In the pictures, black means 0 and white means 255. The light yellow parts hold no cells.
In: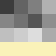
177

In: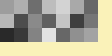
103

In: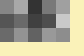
160

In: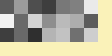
234

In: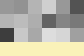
83

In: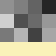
37

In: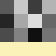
180

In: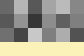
135

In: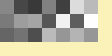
186

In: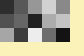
137
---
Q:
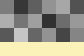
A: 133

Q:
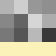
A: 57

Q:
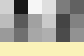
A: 146

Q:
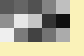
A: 171

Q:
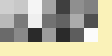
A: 251

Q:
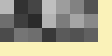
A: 96

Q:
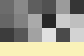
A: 211
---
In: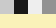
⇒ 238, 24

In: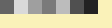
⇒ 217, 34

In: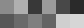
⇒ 214, 42

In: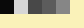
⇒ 214, 9

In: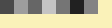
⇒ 196, 33

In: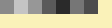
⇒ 196, 42

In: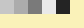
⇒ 233, 36

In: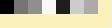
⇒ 248, 0

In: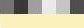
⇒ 234, 56
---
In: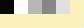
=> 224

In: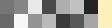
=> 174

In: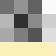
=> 183

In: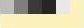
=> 232

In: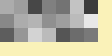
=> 115

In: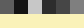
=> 70
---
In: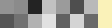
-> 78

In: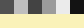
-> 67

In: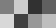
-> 64

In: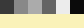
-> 57

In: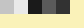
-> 50

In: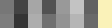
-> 67
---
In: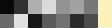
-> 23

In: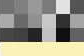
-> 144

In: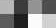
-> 250

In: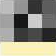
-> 204

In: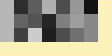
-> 85

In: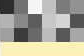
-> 93

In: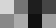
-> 16

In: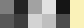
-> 211
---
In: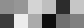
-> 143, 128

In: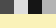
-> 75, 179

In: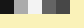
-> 21, 71

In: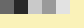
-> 104, 226

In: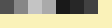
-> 80, 65

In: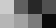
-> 204, 10

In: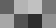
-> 97, 145
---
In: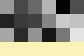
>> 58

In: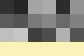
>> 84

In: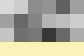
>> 104

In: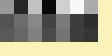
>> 108

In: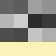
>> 204

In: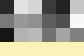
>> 152

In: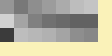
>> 164
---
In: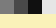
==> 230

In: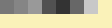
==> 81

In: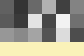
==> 177

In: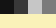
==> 123

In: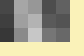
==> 77

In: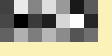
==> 221

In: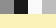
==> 189
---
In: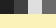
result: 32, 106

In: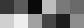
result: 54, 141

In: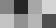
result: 132, 78

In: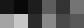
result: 22, 87

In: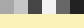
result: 168, 34

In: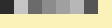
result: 44, 85

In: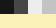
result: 22, 195
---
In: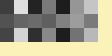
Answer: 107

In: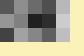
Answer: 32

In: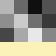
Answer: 112

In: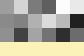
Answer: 177

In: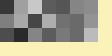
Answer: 70

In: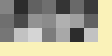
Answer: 147

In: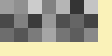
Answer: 59

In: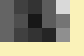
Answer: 23

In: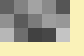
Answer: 123

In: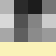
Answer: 132
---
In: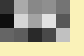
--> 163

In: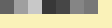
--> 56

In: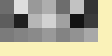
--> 210

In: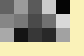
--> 74

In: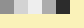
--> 238

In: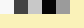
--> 200

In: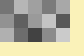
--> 154

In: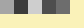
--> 206

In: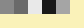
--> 233

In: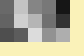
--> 181
